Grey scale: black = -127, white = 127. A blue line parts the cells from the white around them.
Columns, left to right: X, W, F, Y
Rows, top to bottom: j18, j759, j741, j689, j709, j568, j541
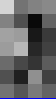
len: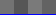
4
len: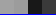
4

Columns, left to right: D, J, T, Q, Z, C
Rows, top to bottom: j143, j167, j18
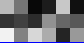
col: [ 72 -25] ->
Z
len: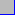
1
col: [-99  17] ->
Q
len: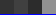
4

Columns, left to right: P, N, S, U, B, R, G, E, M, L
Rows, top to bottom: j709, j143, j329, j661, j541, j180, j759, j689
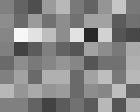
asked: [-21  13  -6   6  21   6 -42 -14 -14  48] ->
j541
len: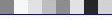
8
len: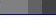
4
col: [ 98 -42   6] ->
R
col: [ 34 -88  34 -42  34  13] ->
G
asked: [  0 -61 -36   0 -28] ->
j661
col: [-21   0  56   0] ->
P

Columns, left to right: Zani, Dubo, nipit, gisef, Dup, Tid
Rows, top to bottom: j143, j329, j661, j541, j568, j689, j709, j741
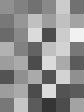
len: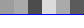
6
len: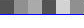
6
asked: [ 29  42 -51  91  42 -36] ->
j568

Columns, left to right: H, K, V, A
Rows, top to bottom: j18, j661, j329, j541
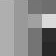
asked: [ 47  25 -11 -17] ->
j18
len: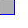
1
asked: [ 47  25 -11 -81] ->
j329

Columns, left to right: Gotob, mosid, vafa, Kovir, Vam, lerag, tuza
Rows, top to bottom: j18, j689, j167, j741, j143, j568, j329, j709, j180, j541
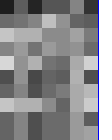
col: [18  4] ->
mosid
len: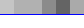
6
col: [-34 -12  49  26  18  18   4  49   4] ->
mosid
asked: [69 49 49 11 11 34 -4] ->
j167
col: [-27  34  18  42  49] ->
lerag
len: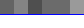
6

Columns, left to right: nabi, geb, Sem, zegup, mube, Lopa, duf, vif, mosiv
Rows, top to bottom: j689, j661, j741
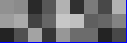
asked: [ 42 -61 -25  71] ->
j661
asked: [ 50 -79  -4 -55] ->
j689
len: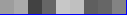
9
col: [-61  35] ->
Sem

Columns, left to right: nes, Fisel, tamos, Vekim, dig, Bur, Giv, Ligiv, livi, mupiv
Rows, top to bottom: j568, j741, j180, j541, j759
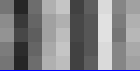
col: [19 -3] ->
nes
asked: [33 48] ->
j741

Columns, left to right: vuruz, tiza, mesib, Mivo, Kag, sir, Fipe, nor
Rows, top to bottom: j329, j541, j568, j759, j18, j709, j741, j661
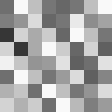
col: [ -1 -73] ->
vuruz
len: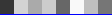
8
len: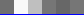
6
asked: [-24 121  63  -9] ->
j568
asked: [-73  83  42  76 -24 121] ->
j568
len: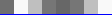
8

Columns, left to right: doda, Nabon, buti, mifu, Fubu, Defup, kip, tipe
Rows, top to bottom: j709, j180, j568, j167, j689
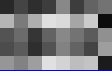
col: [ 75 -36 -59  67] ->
kip
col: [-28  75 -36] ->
kip
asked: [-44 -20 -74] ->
j568
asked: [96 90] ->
j180

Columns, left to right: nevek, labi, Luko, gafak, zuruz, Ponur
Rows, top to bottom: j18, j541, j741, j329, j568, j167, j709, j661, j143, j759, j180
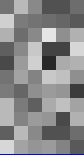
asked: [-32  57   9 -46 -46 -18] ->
j759
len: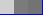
3

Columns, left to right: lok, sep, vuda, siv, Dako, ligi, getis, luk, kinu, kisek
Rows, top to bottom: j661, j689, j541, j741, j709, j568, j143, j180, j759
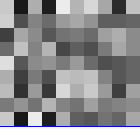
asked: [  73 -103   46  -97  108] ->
j661
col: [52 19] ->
siv

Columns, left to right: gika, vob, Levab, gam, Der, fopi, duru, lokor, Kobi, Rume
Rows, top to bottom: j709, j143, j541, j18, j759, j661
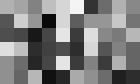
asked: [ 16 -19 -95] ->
j661
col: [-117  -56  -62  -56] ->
gam
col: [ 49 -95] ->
Kobi
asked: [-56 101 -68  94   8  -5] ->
j541
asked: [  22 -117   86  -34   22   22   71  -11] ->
j143
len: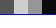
4

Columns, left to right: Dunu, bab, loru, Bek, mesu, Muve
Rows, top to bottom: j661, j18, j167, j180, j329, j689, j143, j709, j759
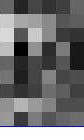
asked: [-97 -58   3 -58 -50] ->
j689
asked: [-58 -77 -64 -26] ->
j661
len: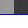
2
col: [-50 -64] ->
Muve
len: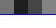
4
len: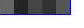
5

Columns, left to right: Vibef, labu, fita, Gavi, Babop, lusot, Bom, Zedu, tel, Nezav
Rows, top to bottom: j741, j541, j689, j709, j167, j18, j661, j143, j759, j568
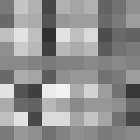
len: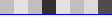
8
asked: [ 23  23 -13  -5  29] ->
j18
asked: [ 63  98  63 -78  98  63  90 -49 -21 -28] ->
j689
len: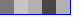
5
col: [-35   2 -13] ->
Zedu
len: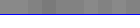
10
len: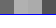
4

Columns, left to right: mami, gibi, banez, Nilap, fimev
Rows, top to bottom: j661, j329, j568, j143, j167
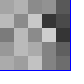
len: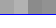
4
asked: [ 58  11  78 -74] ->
j568
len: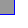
1
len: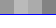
4
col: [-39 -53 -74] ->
fimev

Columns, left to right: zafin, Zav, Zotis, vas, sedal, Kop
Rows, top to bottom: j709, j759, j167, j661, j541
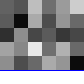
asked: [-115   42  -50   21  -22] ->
j759
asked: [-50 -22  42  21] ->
j541

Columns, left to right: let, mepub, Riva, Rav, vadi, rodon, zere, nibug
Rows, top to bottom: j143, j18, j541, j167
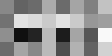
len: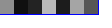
7
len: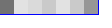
7
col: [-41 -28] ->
zere
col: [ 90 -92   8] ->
Riva
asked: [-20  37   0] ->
j143
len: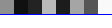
8
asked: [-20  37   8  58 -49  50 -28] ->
j167

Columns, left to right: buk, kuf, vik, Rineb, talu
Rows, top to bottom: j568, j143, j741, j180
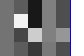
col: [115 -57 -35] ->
kuf
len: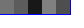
5
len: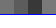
4

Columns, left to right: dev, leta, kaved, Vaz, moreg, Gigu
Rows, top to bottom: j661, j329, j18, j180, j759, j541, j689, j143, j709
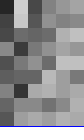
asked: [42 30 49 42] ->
j709
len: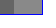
3
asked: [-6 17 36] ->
j180

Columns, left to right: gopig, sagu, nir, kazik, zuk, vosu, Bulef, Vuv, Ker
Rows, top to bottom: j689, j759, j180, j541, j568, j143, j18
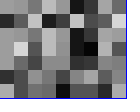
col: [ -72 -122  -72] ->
Bulef
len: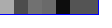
7
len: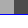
2
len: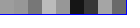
9

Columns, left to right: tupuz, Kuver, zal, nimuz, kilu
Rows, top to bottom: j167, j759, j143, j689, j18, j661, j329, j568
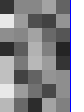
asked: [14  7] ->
j143
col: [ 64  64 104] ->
tupuz
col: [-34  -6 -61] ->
Kuver
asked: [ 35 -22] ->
j143
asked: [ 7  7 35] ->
j167

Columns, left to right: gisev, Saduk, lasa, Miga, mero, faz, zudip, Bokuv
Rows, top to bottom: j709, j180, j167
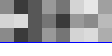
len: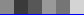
6
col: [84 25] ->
faz
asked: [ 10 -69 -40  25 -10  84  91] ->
j167
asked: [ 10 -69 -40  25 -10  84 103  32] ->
j709
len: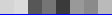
8
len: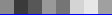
8

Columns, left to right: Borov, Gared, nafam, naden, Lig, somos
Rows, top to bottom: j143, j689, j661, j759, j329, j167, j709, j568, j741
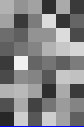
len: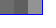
3
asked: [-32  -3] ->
j329

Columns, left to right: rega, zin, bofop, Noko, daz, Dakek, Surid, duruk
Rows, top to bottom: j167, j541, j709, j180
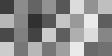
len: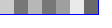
7
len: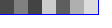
7
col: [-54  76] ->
rega
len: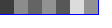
7

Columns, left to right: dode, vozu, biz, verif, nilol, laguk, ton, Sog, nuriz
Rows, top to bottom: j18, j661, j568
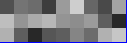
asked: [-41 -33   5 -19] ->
j568
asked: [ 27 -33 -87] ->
j661
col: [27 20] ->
nilol

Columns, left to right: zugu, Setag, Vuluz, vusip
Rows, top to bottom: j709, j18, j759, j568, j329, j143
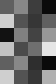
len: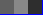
3
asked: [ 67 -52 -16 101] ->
j568
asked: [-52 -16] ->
j568
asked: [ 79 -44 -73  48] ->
j143
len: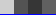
4
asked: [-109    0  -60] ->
j759
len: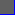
1

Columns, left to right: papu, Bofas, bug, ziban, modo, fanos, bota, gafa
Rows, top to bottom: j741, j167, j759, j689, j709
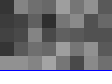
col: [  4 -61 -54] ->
Bofas
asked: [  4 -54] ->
j759

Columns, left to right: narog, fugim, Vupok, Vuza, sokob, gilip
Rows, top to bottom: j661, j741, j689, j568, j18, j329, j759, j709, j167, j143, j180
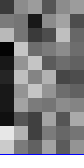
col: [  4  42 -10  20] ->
gilip
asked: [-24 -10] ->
j143
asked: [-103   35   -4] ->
j709
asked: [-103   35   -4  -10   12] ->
j709

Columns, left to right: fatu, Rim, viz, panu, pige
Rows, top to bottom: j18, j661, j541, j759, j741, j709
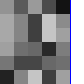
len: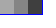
3
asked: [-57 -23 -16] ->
j741
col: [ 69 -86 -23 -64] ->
panu
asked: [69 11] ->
j661
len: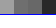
4
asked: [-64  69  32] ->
j541

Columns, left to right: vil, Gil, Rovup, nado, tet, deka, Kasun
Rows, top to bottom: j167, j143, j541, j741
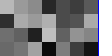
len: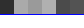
6
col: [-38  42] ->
Kasun
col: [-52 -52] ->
tet
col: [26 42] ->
Gil

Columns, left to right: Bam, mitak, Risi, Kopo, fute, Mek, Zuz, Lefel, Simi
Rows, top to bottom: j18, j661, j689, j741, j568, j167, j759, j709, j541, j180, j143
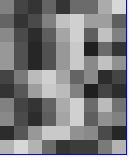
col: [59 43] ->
fute
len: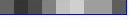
9
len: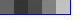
5

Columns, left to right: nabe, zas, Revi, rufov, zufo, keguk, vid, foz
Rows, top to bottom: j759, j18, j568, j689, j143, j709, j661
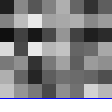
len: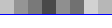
8
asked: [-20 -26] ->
j709
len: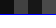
4
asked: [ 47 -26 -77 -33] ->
j759
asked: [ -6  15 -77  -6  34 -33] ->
j143
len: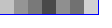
7

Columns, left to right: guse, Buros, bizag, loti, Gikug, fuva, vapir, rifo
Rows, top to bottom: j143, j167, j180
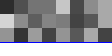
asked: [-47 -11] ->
j143
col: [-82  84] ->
guse
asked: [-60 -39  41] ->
j167
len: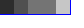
5
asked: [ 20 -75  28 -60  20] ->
j180
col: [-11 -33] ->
bizag
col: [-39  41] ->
vapir

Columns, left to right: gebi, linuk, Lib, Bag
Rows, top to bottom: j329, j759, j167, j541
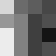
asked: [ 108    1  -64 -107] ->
j167
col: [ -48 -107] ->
Bag

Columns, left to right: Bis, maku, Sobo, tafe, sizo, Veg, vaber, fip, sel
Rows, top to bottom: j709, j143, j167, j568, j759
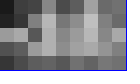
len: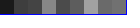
9
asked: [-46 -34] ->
j568
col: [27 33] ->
Veg

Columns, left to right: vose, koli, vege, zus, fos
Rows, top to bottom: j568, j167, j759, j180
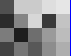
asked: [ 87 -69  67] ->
j167
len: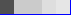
5
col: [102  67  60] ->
fos

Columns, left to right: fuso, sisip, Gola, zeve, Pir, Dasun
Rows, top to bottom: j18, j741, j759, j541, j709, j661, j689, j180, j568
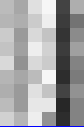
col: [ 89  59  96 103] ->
Gola
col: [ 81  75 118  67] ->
zeve
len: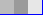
3
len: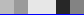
6

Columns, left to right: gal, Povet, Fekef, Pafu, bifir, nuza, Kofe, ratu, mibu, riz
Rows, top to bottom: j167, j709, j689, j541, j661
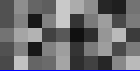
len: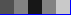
5
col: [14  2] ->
Povet
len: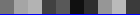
10

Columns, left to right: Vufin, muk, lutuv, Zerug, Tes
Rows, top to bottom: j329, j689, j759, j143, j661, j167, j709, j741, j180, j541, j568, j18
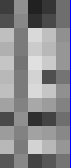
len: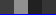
4
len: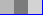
3

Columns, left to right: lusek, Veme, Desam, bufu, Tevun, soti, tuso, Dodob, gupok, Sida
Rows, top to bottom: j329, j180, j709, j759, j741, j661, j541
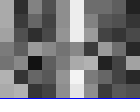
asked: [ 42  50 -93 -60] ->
j741
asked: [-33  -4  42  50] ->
j741
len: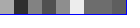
9
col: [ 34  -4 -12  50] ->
lusek
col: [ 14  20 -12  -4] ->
Tevun

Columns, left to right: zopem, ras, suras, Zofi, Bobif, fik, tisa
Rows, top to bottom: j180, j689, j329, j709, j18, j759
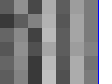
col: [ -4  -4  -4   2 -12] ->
tisa
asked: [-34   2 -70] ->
j759

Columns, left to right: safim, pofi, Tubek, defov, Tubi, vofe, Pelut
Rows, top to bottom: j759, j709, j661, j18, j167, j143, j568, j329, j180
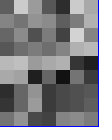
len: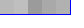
5
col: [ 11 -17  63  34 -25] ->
pofi
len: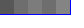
5
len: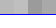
4

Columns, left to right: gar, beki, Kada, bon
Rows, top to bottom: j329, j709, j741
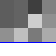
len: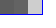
3
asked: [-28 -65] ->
j329
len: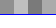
4
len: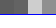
4
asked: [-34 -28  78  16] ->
j709

